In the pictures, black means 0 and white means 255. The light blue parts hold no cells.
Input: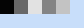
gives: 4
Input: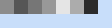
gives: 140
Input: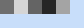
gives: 110
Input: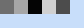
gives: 110
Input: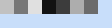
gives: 193
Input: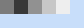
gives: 123
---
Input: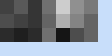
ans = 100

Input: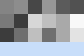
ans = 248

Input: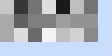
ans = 147

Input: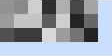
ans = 104

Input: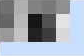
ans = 227

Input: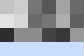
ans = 96

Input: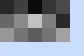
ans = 41

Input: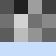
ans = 137
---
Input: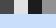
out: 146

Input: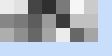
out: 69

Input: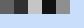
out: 98

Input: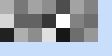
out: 55

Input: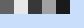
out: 98

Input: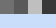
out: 112

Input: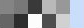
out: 78

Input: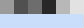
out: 109

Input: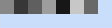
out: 95

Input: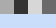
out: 171
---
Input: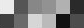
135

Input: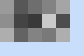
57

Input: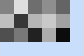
182

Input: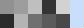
191

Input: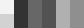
103

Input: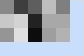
34

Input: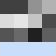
197

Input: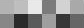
233

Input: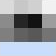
18

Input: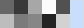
167
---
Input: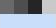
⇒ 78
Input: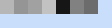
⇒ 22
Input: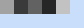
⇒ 98
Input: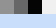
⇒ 103
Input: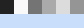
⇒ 170
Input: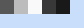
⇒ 249
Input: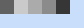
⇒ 171
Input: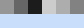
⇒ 204
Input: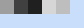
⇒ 32
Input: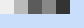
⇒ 91
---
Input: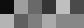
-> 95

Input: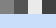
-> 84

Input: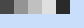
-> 148

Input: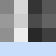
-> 237

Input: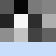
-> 195

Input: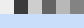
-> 59

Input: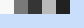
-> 121

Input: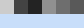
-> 67

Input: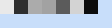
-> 46
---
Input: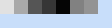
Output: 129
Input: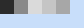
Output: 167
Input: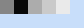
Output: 172
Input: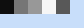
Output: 118
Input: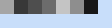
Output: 108
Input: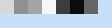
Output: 144
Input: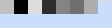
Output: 132
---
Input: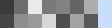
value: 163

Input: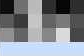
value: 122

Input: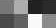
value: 249

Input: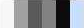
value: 130

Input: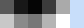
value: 180

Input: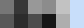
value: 22

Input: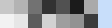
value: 146

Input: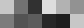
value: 30

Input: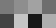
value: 24
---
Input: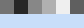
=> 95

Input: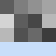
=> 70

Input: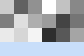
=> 68

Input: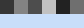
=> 54

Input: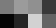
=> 37

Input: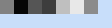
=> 61
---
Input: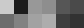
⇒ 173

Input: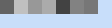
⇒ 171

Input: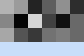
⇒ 179

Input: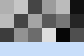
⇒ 198

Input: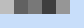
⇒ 150

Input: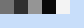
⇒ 149

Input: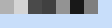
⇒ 177

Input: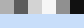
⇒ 211

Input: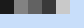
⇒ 130

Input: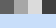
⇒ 167
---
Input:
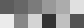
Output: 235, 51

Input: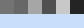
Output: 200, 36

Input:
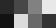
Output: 232, 18

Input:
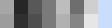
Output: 230, 38

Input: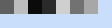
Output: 207, 11

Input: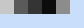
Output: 199, 12
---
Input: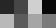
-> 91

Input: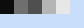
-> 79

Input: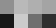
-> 203

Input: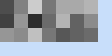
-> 87

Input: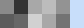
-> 209

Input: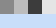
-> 188

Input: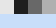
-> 30

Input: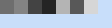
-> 180

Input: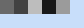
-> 189

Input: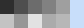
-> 226
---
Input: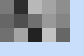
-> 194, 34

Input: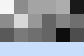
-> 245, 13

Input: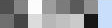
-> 252, 23

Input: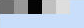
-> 222, 4

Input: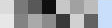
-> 231, 15

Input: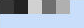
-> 209, 34

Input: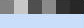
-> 199, 39

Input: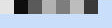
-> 228, 13

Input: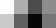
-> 254, 8
